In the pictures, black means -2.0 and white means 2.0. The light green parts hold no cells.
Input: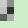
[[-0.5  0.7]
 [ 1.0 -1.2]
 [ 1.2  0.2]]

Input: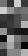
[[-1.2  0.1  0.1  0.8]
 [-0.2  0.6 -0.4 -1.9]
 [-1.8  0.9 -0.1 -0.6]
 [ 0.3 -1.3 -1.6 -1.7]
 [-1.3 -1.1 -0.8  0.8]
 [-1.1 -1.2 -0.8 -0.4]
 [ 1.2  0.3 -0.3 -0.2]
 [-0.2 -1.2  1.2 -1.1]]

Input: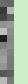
[[ 0.9 -0.1]
 [-0.6 -0.5]
 [ 0.3 -0.1]
 [ 0.5 -0.1]
 [ 0.3  0.0]
 [ 0.0  0.2]
 [-1.5  0.1]
 [ 1.0  0.2]
 [ 0.3  0.4]
 [-0.9 -0.5]
 [-1.1  0.8]
 [-0.3 -0.4]]

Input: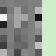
[[ 0.8  0.0 -0.9  0.1  0.0 -0.6]
 [-1.0 -0.1 -0.3 -0.4  0.0  1.0]
 [-0.6  0.0 -0.5 -0.2  0.0 -0.7]
 [-0.1  0.0 -0.3 -0.1  0.0  0.2]
 [-1.5  0.0  0.6 -0.3  0.0  0.5]
 [ 1.8  0.1  0.6  0.6  0.0 -1.7]
 [-0.8 -0.1  0.5 -0.2  0.0  0.9]
 [-0.1  0.0 -0.1 -0.1  0.0  0.0]]

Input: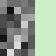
[[-1.3  1.4 -0.5 -0.8  0.1]
 [-0.1 -0.4  1.4 -1.4 -0.6]
 [-1.7 -0.1  1.1  0.5 -0.6]
 [-1.1  0.1 -0.1  0.3 -0.3]
 [-0.8 -0.5 -0.9  1.2 -0.4]
 [-0.8 -1.1 -0.7  0.5  0.6]
 [ 0.0 -1.8  0.8 -0.3 -0.2]
 [ 0.3 -0.3 -0.3 -0.1 -0.5]]

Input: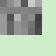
[[ 0.4 -0.4  0.3  0.2 -0.3 -0.8]
 [ 0.4 -0.4  0.3  0.1 -0.2 -0.9]
 [ 0.4 -0.7  0.8  0.0  0.2 -1.0]
 [ 0.1  0.0  0.0  0.1  0.0  0.0]
 [-0.2  0.2  0.6 -0.6  1.2  0.6]]
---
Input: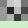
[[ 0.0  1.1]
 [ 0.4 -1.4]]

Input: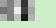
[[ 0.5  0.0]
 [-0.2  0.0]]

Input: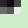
[[-1.4 -1.8]
 [-0.3 -0.6]]

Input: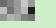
[[-0.3  0.0]
 [ 1.0 -0.2]]

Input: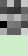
[[-0.5  1.0]
 [-0.9 -1.1]]

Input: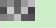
[[-0.1  0.2]
 [-0.8  1.2]]
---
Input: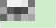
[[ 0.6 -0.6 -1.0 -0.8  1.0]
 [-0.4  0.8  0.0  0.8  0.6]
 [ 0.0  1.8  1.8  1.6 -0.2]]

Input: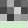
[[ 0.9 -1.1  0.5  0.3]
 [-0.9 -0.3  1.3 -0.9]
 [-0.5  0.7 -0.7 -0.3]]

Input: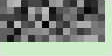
[[-0.5 -1.7 -0.7  0.3 -1.3 -0.3 -0.7  0.5 -0.1 -0.5  0.1  0.3  0.7  0.7
  -0.5]
 [ 0.3 -1.5  0.9 -0.7 -0.9  0.7 -1.9  0.5 -0.7 -1.1  0.1  0.7  0.7 -0.1
  -0.3]
 [-0.9 -0.9 -1.1 -1.3  0.3 -1.1  0.7 -1.5 -1.1 -0.1 -0.3 -1.5 -0.3 -0.5
  -0.9]
 [-0.5 -0.5 -1.7 -0.1  0.1  0.1  0.3 -0.7 -1.3  0.5 -0.3 -1.1 -0.7 -0.1
  -0.1]
 [-0.3  0.1 -1.1 -1.7  0.7 -0.1  0.9 -1.7 -0.7 -0.5 -0.1 -0.9 -1.9 -1.5
  -0.1]
 [-0.5  0.7  0.9 -1.3 -0.9 -0.9 -1.5  0.3  0.5 -0.9 -1.3  0.5 -1.5 -1.3
  -0.3]]

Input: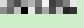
[[ 0.2 -0.4  1.0 -2.0  1.6 -0.6  0.6 -0.8  1.0 -1.4 -1.2]
 [ 1.4 -0.2 -0.8  0.4  0.8 -0.2  1.8 -1.0 -0.6  0.0  1.6]]

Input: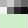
[[ 1.8 -0.2 -1.4 -1.8]
 [ 0.8  1.2  0.2 -0.4]]

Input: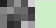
[[-0.1 -1.3 -1.1  0.9  0.5]
 [-0.1 -0.9 -0.7 -0.5 -0.9]
 [-1.5 -0.5  0.3 -0.7  1.3]
 [ 0.1  0.3 -0.3 -0.3 -1.1]]

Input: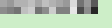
[[ 0.2  0.0 -0.2  1.0  1.2 -0.2  0.2  1.2  0.0  0.0  1.6 -0.8  0.2 -1.4]
 [ 0.6  0.4  0.8  0.8  1.0  0.6  1.0  0.8  0.6  0.4  1.4 -0.2  0.4 -0.6]]

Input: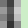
[[ 0.4 -1.2  0.2]
 [-0.2 -1.0  0.8]
 [ 0.0 -0.8  1.0]
 [ 0.4 -0.6  1.2]]
